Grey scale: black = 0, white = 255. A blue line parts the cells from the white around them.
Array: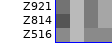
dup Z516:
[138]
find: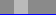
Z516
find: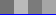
Z921

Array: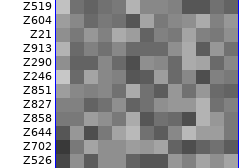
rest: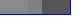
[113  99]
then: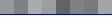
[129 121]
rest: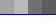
[136 185 157 157 121]
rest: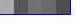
[179 151 121]

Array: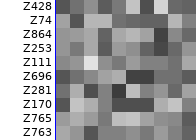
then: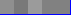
[113 168]
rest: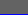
[182 129]
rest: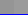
[168  99 168 182 162  66 137 105]
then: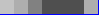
[195 129]
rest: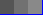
[162 174  66  66 113 113  92]
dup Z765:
[155]

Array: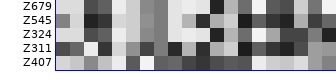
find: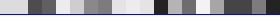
Z324
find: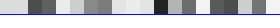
Z679
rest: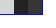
[214 206 144 124 228 180  47 174 206  28  96  54  35 174  62 103]

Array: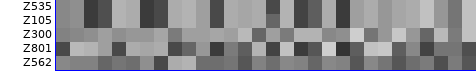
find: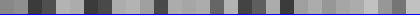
Z105
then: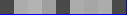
[179  67]
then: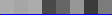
[ 94 179]

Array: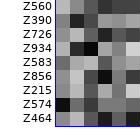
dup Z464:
[28]
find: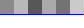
Z215
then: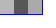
[115 202]

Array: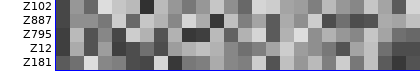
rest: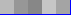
[ 91 213]
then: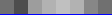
[127 164]
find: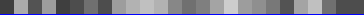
Z12
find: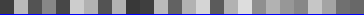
Z795
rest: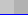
[135 213 171  56 192 127 164  91 171 143 205  77 112  77  83 171 164 192]
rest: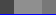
[205 104 198 178 135 213 171  56 192 127 164  91 171 143 205  77 112  77
  83 171 164 192]
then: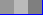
[205 120]

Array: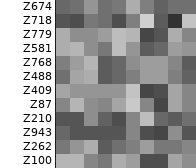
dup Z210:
[85]
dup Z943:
[85]
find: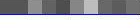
Z210
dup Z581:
[149]
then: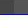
[173 134]
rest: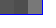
[112  78 127 207  92  50 195]
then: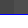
[165 134]

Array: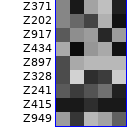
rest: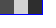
[ 60 204]
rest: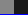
[163 191  33]
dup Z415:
[25]
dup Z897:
[184]

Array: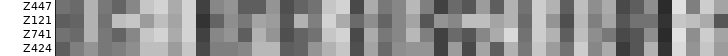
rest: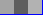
[120 198 156 114 205 135 171  59  86 178  51 218 148 198 156]
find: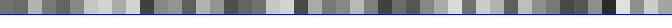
Z741
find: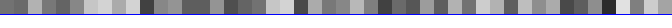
Z447

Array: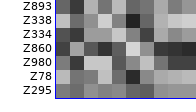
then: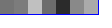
[178 186]
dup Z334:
[156]
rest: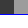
[156 199 130  66 170 137 156]
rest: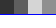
[58 51 43]
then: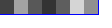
[58 51]
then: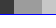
[130  66]

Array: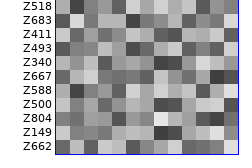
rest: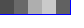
[129  97 208]
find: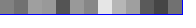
Z804
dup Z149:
[190]

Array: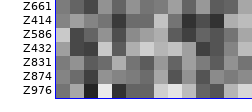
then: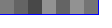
[124 159]
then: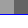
[152  92]
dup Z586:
[100]
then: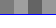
[ 92 100]
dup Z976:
[100]
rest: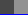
[100 146 116 124 159 100 152  92 100 167]
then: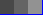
[ 78 139]

